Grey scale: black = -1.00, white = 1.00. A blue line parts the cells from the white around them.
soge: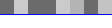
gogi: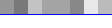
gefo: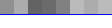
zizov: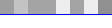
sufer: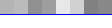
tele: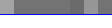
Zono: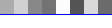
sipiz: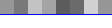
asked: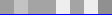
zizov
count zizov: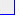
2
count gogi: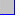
1
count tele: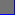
5
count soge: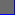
4
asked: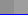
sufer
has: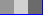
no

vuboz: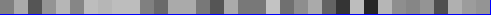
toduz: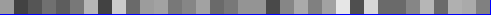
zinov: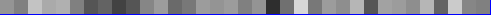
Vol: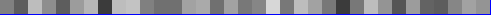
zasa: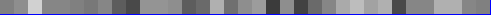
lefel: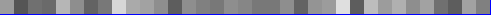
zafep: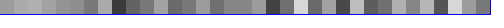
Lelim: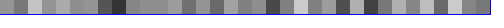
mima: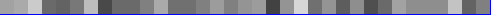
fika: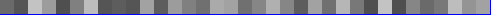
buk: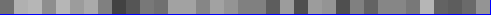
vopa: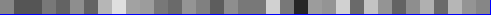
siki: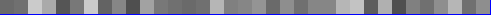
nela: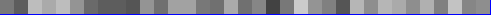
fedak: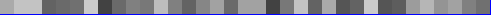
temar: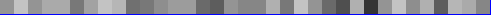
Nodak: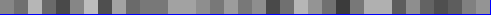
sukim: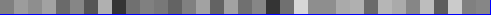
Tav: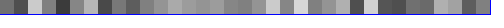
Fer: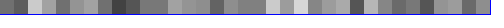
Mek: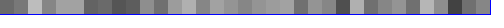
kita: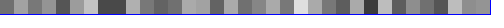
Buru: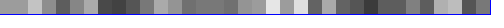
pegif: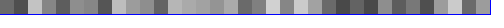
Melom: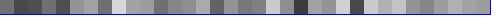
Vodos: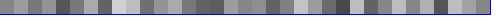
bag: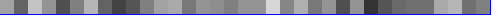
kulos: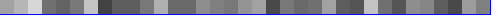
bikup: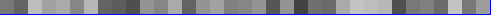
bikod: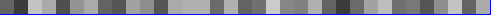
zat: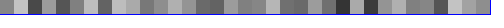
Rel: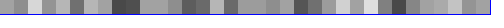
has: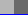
yes
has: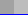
yes
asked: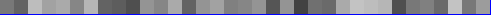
bikup
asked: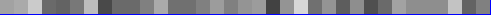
mima
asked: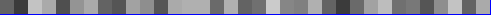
bikod
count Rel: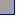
8

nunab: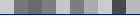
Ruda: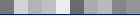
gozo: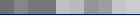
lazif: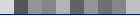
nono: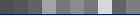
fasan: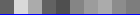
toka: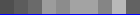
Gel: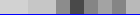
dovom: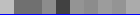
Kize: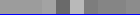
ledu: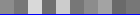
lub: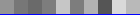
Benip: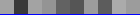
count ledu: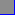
2
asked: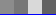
nono
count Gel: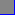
2
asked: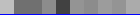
dovom
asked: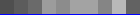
toka

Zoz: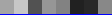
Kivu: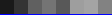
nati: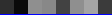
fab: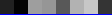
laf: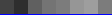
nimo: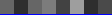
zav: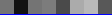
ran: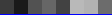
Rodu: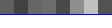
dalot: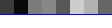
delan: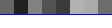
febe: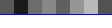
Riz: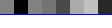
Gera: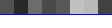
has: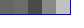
no
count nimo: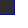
2
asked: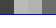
ran
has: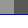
yes
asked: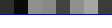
nati

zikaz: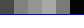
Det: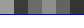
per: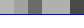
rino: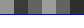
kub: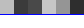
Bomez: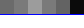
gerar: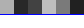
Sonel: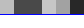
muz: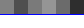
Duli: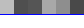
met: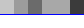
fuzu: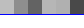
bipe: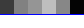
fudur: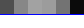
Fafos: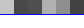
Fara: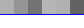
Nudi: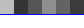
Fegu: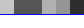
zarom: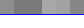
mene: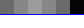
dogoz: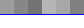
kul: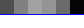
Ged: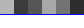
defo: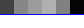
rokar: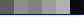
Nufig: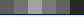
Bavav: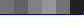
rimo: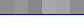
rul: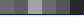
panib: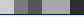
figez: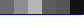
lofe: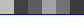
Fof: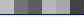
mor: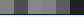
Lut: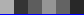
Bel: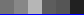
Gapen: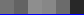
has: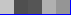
no
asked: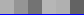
Fara
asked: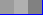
defo
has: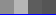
yes
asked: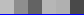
fuzu
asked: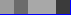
met

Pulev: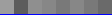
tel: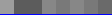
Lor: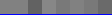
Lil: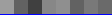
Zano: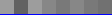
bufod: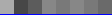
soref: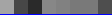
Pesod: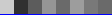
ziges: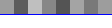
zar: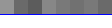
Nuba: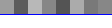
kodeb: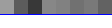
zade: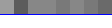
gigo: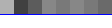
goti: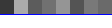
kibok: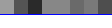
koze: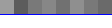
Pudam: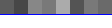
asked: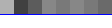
gigo
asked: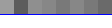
Pulev
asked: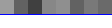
Lil
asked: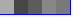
bufod
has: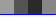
yes
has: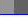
no

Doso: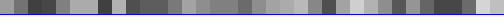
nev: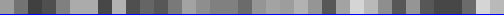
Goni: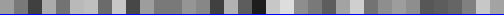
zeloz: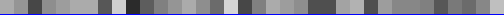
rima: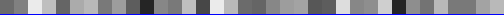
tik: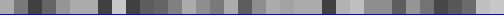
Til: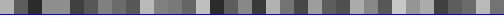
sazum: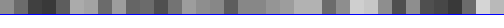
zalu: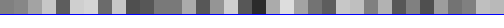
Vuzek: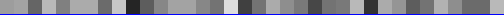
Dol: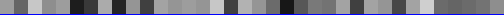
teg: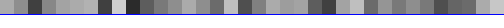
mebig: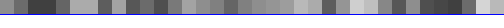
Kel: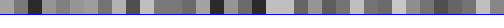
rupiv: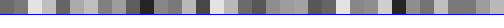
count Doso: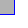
2
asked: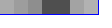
zeloz
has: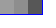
yes
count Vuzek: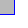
3

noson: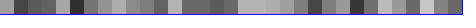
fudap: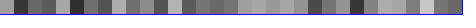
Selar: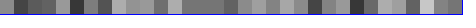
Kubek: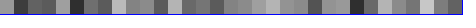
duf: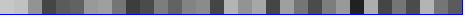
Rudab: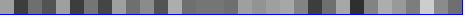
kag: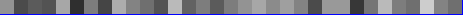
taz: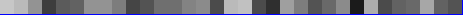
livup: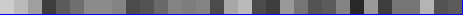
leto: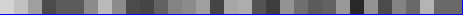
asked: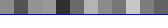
Kubek
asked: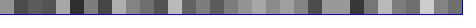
kag
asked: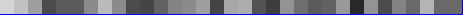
leto

